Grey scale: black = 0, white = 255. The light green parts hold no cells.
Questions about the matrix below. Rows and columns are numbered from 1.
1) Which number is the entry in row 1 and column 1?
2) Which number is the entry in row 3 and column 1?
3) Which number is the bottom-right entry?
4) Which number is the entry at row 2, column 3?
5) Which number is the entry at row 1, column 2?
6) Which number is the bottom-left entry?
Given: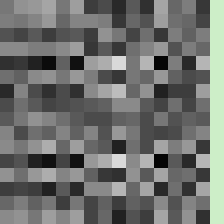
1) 119
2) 82
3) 48
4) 132
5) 146
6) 138

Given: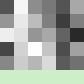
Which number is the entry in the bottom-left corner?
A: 135
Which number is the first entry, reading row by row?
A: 84
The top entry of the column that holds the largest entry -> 141
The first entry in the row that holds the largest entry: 69
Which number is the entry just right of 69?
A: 210
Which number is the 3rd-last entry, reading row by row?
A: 218
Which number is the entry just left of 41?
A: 99
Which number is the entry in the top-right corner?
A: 168
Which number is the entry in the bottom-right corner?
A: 113
